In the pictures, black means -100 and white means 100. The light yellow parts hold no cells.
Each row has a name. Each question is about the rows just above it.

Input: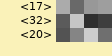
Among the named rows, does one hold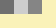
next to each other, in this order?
no
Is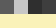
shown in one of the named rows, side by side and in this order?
yes
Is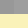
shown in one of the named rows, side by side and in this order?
yes
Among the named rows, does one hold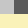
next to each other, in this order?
no
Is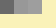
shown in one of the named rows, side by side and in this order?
yes
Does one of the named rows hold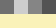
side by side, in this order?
no
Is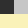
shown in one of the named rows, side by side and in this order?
no

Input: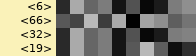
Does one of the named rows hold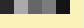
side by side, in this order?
yes
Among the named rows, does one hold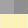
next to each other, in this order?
yes
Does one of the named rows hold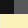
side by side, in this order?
yes

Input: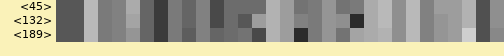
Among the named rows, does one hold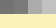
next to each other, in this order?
no
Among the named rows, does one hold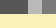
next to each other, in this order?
yes
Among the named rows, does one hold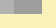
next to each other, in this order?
no
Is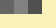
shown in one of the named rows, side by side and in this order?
no
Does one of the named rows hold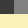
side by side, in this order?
no
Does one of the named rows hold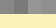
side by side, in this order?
no
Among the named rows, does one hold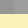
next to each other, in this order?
yes

